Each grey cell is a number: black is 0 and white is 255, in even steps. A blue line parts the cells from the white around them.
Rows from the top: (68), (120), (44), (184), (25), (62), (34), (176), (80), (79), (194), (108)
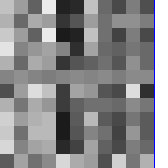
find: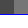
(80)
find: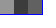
(176)
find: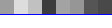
(34)
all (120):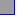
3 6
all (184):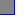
1 4

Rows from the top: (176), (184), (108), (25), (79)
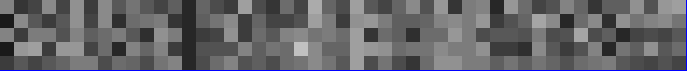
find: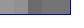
(25)
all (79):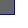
4 9 39
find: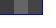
(184)
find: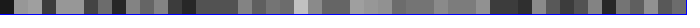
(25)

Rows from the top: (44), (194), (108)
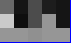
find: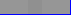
(108)
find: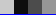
(194)
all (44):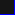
1 4
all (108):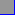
0 1 3 4
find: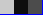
(194)
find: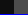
(194)

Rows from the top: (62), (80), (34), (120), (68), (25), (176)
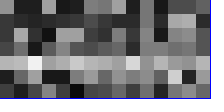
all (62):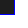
1 2 5 9
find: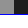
(62)
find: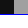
(34)
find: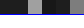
(62)
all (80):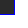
1 3 8 9 11 14
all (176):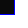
5
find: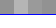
(68)

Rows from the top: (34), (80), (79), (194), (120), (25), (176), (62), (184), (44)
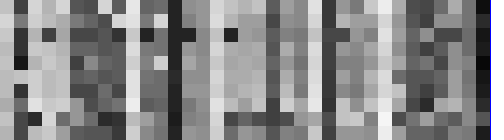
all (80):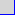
0 8 11 22 27
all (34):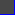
30
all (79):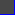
5 6 23 24 31 32
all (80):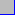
3
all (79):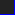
10 12 13 16
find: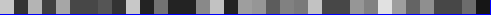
(79)

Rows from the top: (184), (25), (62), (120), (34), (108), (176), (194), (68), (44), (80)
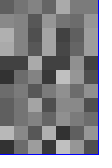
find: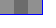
(176)
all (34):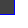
0 1 3 4 6

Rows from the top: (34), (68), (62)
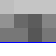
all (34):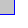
1 2 3
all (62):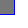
0 1 3
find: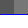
(62)
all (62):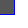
2
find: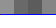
(68)

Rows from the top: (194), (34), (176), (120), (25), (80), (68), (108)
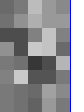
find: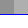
(34)
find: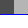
(25)
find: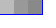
(194)
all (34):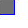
0
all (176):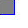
2 4

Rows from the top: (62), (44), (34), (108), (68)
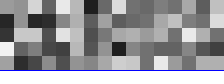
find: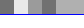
(68)
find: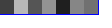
(108)
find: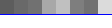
(44)
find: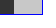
(34)
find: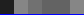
(108)

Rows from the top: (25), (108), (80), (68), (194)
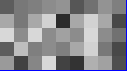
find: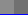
(80)
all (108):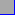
0 2 5 7
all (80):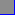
1 3 5 7
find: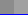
(80)
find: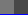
(68)
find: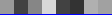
(194)

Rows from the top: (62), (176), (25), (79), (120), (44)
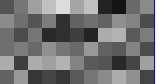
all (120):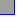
3 10
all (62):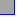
5
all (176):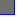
1 6

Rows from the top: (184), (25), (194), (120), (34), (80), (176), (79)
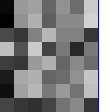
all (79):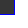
1 6
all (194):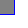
2 4 5

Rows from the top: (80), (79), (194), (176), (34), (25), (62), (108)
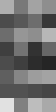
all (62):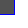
0 1
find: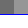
(194)

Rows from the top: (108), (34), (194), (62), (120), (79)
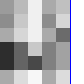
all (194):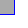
0 3
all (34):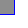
0 3
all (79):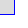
1 4
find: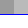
(108)

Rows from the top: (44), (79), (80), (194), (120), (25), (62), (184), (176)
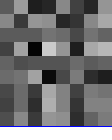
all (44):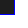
2
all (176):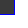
2
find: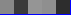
(176)

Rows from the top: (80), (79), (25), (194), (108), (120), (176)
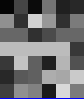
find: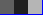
(108)
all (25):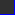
2
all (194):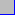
0 1 2 3 4
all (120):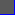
1
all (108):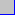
1

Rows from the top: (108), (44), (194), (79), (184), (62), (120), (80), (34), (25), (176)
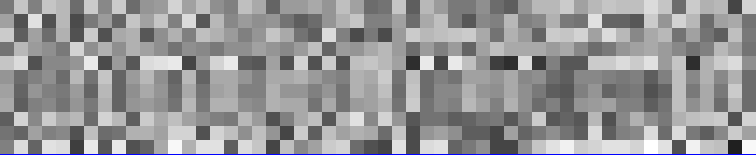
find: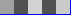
(184)
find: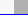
(176)
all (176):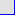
3 14 15 28 31 39 43 44 47
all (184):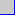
23 42 43 45 51
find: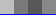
(44)

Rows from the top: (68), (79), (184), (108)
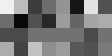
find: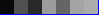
(79)
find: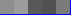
(108)
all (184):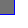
2 3 4 5 7
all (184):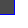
0 1 6
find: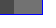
(184)
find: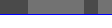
(184)
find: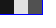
(68)

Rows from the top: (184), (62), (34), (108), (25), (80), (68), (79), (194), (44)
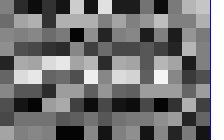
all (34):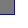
4 14
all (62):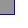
10
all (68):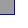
4 5 10 11 12 14
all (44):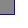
2 6 11
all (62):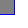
7 9 12 13
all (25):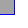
2 5 9 12
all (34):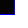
5

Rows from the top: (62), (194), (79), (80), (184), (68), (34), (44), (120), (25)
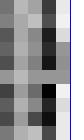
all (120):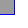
1
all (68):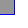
0 2 3 4

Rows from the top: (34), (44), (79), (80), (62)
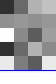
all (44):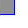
0 2
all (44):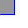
1 3
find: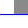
(79)
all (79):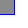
1
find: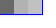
(34)
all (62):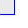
0 3
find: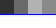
(80)

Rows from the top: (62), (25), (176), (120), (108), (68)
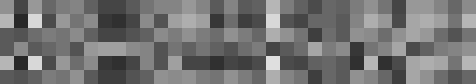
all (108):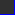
8 15 25 27
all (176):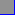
13 16 20 25 28
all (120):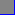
10 27 32
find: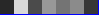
(25)

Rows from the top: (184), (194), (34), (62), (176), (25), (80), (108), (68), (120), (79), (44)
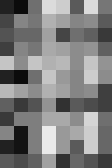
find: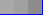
(62)
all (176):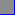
1 5
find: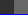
(44)
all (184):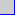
4
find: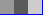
(79)

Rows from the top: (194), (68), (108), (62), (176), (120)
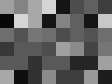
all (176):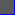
0 1 3 4
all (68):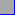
2
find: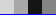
(68)
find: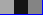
(68)
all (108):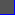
1 6
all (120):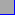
0
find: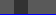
(176)

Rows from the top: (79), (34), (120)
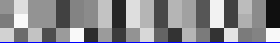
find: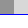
(120)
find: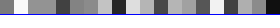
(34)
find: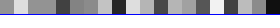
(79)
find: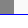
(120)
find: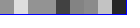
(79)

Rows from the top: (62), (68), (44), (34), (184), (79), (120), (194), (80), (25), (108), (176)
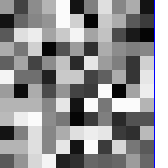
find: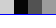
(34)
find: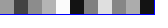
(62)
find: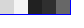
(176)
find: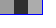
(34)
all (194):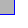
0 1 2 10

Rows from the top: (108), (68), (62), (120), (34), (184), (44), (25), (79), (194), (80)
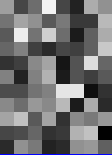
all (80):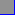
1 5
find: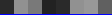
(80)
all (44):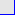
4 5
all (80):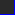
0 4

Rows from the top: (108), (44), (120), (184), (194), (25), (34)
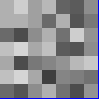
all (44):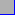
0 1 4
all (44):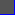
5
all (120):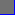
4

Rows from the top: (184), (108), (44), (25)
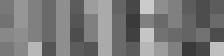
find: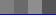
(108)
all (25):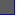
5 9
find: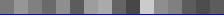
(184)
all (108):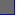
3 8 11 15
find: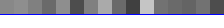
(44)
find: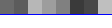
(25)

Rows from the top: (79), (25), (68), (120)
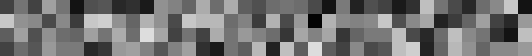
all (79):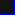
5 23 37
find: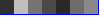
(79)
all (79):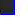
8 33
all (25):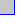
0 6 13 27
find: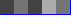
(68)
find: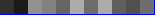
(79)
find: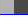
(25)

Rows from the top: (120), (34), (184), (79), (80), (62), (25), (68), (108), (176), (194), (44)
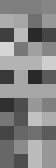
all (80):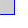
3
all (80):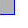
0 1 2
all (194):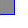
1
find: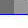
(34)
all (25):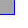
0 1 2 3

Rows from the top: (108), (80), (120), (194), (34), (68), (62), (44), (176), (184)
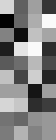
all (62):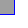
0 1 3
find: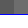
(34)
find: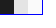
(194)
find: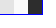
(194)

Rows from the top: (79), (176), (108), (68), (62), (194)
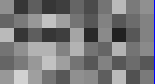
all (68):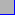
2 3 5 8
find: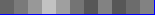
(176)
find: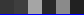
(108)

